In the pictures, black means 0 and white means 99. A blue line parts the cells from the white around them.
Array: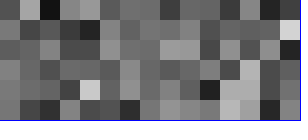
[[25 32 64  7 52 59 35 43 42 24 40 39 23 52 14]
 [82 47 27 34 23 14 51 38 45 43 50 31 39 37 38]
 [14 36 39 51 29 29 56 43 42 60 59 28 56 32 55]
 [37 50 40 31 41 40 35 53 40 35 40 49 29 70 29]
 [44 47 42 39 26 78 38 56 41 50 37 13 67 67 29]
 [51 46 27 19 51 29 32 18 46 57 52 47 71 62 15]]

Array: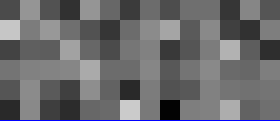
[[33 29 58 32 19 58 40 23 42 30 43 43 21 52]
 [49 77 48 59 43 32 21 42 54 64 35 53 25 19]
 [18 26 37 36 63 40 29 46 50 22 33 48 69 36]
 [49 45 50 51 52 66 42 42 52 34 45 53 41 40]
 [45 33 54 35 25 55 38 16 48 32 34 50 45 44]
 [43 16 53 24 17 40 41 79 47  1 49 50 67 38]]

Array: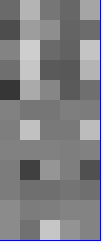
[[64 41 70 46 40]
 [42 30 61 55 39]
 [76 51 80 41 38]
 [70 43 77 35 34]
 [43 21 66 52 35]
 [48 50 46 46 49]
 [73 49 75 47 47]
 [50 50 50 50 49]
 [31 48 25 58 49]
 [43 48 43 43 45]
 [51 54 48 49 51]
 [51 54 44 77 57]]

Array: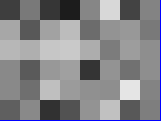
[[51 24 47 21 11 52 84 26]
 [47 65 34 63 73 42 57 59]
 [55 71 68 77 78 67 48 61]
 [55 53 35 59 62 20 57 44]
 [51 53 43 74 60 56 55 89]
 [49 37 53 19 32 57 75 34]]

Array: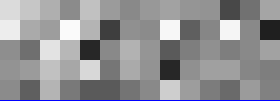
[[64 85 77 68 54 75 60 53 59 63 58 57 28 44]
 [12 92 66 61 97 70 24 56 54 96 37 52 95 53]
 [63 55 43 88 71 15 53 69 58 35 49 56 49 53]
 [49 57 60 75 65 84 46 66 57 15 56 62 62 52]
 [50 54 37 70 47 35 35 45 53 80 61 48 41 60]]

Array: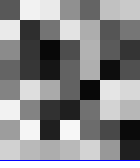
[[78 34 94 91 56 39 75]
 [46 91 18 45 88 67 33]
 [20 54 20  3 30 69 35]
 [31 39 21  8 38 68  5]
 [84 51 86 66 38  3 89]
 [71 94 51 19 12 44 82]
 [ 4 61 95 12 96 42 28]
 [12 81 72 67 72 82 59]]
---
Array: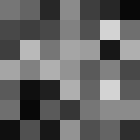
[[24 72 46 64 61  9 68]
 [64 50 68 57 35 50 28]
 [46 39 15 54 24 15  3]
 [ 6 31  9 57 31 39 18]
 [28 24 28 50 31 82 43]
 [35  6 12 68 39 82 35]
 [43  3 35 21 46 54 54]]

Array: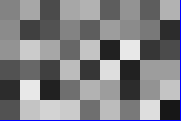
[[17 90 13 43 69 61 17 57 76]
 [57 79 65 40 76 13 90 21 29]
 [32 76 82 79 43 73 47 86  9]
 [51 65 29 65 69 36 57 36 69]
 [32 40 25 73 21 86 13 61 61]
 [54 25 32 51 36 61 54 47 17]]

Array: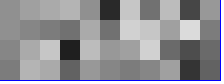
[[48 70 66 38 59 52 48 52 62 20 38]
 [52 66 77 12 73 59 62 81 41 30 41]
 [56 62 66 70 56 16 77 44 73 27 59]
 [56 52 48 44 66 44 81 77 62 85 48]]

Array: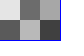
[[35 72 25]
 [89 42 65]]

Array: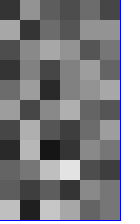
[[16 71  8 20 53 46]
 [27 68 33 24 42 61]
 [42 61 16 50 57 65]
 [20 57 36 30 42 27]
 [30 53 65 57 33 46]
 [20 50 27 50 61 39]
 [39 46 74 88 30 24]
 [61 27 53 68 39 33]
 [36 24 36 20 53 46]
 [65 20 42 33 57 57]
 [74 12 77 65 39 46]]

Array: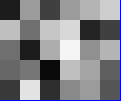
[[22 88 18 53 60 33]
 [11 60 25 60 70 80]
 [40 46  4 74 64 37]
 [74 43 77 84 14 25]
 [43 11 67 95 56 70]]

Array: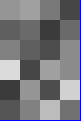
[[58 62 47 27]
 [23 58 30 81]
 [33 50 73 44]
 [37 41 23 41]
 [50 37 30 54]
 [85 27 62 54]]

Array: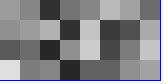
[[56 60 69 19 76 23 31 66]
 [60 52 19 45 52 72 63 42]
 [86 48 52 15 38 38 56 63]
 [35 42 15 56 79 27 48 76]]

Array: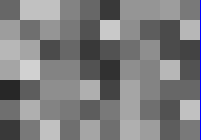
[[64 81 51 51 32 19 55 51 71 32]
 [40 75 75 51 40 22 58 58 61 47]
 [43 68 51 47 36 47 64 43 32 75]
 [71 64 29 40 22 32 43 55 29 26]
 [22 47 75 43 64 43 68 61 36 47]
 [61 43 58 47 32 78 55 36 29 71]
 [15 36 55 55 68 26 64 51 40 40]]
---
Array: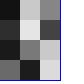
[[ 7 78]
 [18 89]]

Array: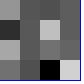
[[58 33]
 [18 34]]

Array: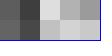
[[36 24]
 [39 28]]

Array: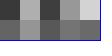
[[22 68]
 [39 58]]

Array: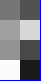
[[46 32]
 [62 84]]

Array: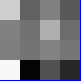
[[80 38]
 [50 44]]
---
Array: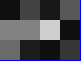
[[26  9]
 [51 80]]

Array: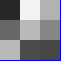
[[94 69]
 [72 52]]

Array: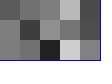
[[44 49]
 [24 56]]

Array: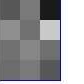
[[47 10]
 [44 78]]

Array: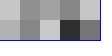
[[56 63]
 [52 78]]

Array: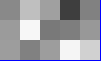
[[74 62]
 [96 47]]
